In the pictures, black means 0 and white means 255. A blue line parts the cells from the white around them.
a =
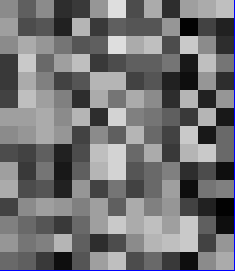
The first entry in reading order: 139
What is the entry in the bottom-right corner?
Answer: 171
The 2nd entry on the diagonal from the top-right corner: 66
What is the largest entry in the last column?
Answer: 191
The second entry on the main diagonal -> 76
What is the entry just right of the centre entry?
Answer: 181
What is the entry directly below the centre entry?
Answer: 211
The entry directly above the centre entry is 211
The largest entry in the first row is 222
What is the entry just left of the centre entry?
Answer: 139
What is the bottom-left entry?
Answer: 105
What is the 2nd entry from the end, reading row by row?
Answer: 139
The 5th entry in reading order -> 57
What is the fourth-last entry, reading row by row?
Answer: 57
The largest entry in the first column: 171
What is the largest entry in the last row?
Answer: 191

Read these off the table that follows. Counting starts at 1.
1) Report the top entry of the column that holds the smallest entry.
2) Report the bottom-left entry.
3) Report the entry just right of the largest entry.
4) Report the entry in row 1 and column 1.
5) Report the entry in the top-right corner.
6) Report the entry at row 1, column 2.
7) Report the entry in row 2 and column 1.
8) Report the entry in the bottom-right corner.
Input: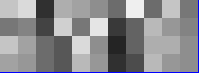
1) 108
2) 162
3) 108
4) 197
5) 119
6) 218
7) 119
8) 142

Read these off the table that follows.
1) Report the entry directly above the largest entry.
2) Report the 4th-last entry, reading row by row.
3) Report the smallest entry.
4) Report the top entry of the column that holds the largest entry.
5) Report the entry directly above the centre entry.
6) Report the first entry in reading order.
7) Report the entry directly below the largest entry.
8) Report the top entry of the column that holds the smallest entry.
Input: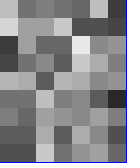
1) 80
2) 114
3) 40
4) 103
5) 91
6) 190
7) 201
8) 60

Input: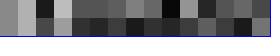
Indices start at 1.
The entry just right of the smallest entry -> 148
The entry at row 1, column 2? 177
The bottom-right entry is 115
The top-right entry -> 72
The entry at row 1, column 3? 26
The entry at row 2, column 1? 137

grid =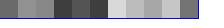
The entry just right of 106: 145
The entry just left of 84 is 62

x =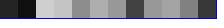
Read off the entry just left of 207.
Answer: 15
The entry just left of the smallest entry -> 36

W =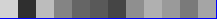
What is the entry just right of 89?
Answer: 69
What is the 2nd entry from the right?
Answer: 122
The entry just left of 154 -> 176
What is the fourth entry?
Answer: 132
